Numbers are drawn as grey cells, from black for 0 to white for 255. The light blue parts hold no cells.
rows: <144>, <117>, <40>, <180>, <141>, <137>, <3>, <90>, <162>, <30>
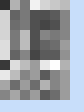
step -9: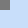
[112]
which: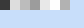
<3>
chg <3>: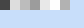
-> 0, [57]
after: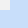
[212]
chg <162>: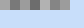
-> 1, [109]
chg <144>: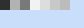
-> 4, [212]

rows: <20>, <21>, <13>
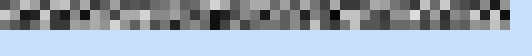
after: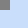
[86]
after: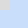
[76]
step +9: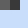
[104  66]
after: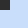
[137]
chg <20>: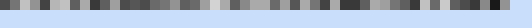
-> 3, [159]
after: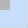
[193]

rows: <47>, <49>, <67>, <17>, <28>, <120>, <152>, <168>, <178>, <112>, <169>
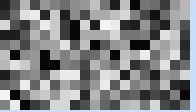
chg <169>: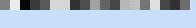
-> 15, [214]
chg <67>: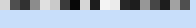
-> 4, [235]
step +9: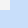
[253]
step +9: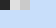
[ 48 233 211]
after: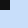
[108]

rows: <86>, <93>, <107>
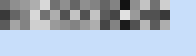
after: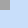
[131]
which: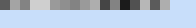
<107>
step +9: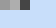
[163 183  78]
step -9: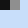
[  9 134]
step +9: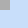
[183]
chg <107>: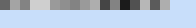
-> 0, [91]
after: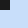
[81]

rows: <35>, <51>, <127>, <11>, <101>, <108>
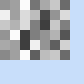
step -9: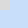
[210]
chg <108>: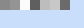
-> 1, [160]

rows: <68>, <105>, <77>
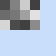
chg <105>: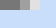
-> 0, [108]
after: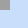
[225]
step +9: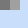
[128 169]
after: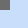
[119]
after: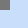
[160]

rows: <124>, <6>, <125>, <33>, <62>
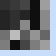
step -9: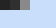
[ 27  39 128]
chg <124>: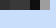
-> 2, [69]
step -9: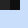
[27  6]

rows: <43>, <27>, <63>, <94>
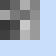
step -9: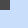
[64]
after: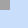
[121]
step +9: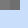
[130 120]
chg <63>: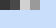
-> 2, [200]
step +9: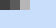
[ 72 100 191]
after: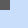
[182]

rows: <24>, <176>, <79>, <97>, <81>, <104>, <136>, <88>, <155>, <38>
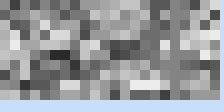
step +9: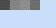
[ 85 140 150 118]
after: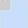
[226]

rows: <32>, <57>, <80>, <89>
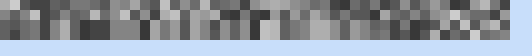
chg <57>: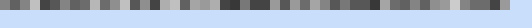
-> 26, [56]
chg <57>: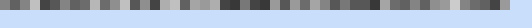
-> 48, [108]
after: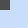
[143]

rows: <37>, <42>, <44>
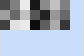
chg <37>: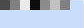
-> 3, [23]
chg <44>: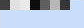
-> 5, [171]
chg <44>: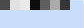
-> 0, [64]
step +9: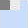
[137 243]
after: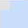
[234]
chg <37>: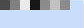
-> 6, [128]
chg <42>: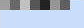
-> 6, [104]

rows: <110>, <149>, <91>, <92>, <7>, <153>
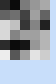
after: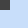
[160]
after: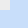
[87]
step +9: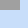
[169 169]
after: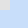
[205]
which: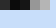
<7>

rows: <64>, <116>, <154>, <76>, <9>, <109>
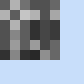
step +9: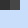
[58 79]
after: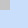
[178]
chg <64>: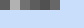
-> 3, [81]

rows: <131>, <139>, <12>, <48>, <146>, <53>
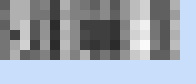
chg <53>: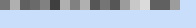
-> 12, [147]
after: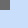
[129]
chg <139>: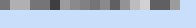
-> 7, [129]
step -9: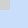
[200]
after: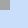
[209]
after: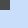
[63]

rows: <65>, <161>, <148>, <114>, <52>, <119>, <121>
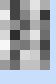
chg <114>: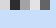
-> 4, [109]
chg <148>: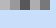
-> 1, [143]
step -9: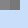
[123 111]
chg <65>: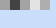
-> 0, [174]
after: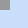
[109]

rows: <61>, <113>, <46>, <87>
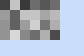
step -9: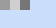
[147 198 109]
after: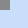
[109]
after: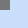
[175]
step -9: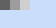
[ 88 147 198]
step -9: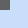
[88]
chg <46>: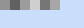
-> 5, [175]

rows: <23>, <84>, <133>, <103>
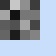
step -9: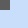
[83]
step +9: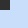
[57]
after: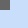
[28]
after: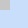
[143]
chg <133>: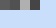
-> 2, [165]

